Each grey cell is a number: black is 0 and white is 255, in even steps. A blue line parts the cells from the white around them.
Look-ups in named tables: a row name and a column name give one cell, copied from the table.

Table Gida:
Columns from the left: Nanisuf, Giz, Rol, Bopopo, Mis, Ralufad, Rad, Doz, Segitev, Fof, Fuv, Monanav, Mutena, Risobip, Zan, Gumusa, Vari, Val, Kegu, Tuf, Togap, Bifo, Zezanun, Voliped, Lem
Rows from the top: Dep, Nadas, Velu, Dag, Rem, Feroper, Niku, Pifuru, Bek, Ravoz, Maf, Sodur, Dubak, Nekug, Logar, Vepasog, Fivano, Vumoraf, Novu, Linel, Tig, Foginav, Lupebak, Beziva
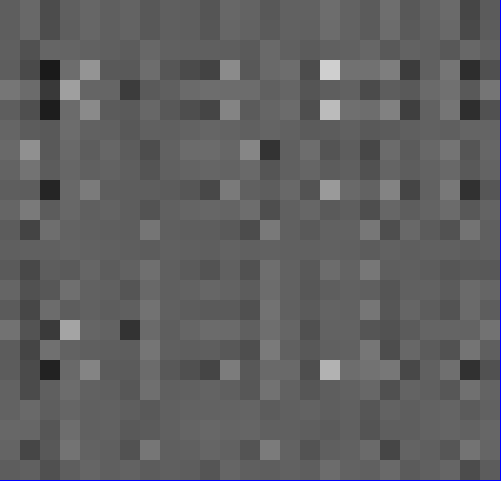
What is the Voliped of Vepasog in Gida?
106
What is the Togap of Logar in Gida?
96
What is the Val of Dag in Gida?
113
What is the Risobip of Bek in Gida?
85
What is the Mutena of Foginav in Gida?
101
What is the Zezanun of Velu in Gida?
88
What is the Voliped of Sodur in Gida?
115
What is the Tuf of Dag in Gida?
126
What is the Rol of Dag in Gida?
26
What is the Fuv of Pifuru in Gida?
107
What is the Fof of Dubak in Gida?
95
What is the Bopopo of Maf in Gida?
103

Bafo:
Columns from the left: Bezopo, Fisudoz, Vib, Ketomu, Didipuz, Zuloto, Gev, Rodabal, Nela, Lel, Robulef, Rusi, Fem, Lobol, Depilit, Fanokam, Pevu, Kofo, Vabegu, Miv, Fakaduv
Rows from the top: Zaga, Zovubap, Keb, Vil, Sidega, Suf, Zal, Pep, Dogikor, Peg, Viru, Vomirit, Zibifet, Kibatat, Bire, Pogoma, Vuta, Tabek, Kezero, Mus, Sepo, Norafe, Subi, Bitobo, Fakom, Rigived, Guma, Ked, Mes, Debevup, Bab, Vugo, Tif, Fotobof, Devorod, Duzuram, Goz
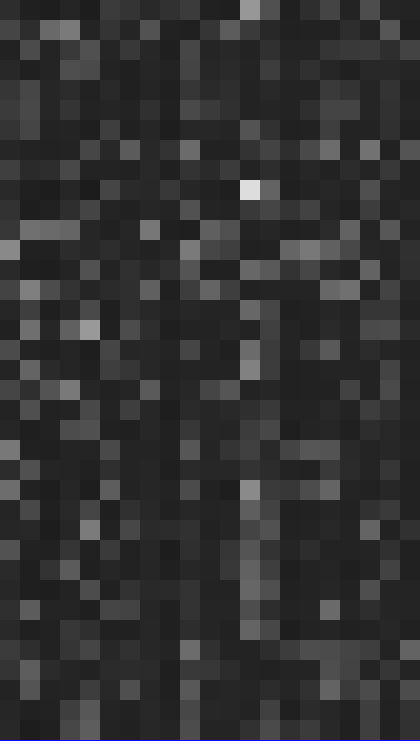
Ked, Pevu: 35
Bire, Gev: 47
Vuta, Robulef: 35
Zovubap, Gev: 37
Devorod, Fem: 37
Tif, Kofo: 68
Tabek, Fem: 107
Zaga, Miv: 37
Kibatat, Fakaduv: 47
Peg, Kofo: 36
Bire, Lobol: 36
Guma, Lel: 49
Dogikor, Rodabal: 41
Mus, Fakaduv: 34

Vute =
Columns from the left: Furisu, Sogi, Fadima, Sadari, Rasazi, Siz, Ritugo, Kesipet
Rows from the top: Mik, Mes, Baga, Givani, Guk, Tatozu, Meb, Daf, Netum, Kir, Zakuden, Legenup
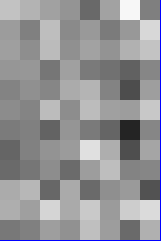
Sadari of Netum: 107
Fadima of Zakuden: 213
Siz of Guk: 131
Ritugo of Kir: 154
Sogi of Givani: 151
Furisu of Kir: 171
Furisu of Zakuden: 174
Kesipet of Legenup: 176
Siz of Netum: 190
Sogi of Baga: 142
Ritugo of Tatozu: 157
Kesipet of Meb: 134
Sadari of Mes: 138

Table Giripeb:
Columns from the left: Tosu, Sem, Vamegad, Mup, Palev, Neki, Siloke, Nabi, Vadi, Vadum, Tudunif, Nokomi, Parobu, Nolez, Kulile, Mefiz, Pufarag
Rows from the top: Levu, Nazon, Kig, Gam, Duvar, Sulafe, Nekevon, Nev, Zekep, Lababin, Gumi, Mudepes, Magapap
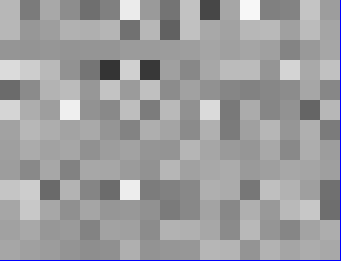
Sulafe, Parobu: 171
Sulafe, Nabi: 124
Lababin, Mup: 179
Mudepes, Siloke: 160
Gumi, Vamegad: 167
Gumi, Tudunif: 163
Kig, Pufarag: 166
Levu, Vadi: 116
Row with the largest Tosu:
Gam

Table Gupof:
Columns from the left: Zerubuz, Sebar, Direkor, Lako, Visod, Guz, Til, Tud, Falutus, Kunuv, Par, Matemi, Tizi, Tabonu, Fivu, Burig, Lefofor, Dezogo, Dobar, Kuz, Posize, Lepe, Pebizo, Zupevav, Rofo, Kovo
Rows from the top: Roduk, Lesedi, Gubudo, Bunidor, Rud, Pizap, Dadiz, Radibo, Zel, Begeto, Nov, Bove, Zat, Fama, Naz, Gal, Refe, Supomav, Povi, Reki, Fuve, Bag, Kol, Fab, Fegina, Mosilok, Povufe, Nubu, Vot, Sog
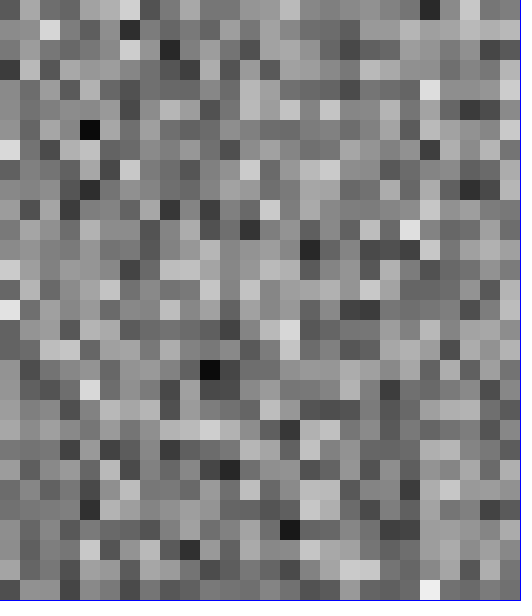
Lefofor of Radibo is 117
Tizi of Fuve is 101
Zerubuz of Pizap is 139
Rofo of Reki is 77
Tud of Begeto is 132
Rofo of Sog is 123
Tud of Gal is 132
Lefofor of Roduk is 127
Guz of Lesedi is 142
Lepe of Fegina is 173
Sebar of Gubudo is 156
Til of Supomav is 164
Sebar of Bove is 165

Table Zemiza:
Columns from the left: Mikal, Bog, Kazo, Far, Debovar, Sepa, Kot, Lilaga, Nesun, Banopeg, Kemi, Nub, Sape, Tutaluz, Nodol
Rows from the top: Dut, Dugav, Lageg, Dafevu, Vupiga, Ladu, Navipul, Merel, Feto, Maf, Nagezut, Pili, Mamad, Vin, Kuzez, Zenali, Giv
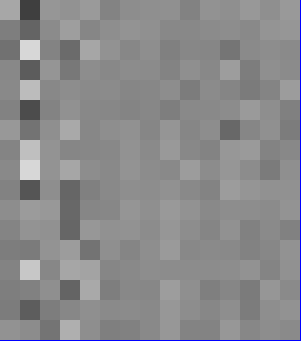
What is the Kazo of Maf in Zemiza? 142
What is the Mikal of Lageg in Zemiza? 113
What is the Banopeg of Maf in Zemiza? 137
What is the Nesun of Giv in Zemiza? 151
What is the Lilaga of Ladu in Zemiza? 135
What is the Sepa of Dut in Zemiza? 131
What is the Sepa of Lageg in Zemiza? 146
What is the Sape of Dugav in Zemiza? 137
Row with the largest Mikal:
Dut

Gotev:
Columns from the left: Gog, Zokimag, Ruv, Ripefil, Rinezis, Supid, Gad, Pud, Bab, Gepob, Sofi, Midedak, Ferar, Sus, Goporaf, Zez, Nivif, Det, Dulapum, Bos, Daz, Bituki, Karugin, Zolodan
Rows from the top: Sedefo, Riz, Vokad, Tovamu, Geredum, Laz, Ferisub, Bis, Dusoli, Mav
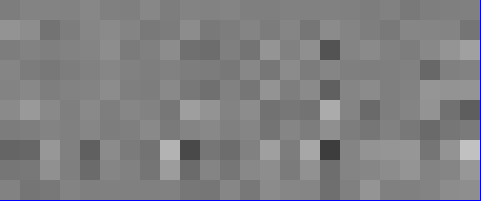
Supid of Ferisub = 125
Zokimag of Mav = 117
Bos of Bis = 149
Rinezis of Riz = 134
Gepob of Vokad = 112
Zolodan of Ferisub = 122
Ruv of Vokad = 127
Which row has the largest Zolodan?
Bis

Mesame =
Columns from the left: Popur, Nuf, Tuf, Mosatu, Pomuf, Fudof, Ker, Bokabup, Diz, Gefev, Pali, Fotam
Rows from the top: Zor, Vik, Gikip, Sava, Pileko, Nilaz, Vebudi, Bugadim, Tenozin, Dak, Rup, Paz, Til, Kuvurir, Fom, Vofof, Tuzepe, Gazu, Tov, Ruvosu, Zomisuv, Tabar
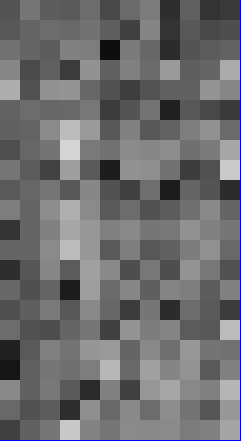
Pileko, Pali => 148
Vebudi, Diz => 98
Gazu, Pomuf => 149
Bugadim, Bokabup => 135
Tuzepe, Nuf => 82
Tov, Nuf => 96
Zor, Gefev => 96
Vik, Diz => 51
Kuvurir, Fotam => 81
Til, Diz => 97
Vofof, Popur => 79
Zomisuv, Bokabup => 108
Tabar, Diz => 138
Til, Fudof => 89

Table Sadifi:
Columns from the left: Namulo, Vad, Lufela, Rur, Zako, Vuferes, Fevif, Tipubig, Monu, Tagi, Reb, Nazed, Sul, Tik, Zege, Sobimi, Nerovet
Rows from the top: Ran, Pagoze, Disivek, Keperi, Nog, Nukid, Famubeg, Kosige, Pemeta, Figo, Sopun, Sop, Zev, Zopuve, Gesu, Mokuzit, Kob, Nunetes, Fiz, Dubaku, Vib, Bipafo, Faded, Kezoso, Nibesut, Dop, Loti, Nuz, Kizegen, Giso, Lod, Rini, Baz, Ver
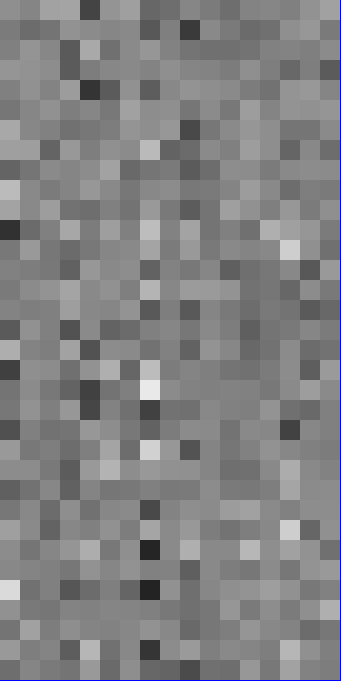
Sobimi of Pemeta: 140
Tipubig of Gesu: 180
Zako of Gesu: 137
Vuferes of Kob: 99
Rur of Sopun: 114
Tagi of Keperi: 133
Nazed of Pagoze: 122
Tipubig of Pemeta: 117
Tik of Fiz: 123
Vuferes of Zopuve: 137
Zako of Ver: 153
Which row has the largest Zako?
Baz

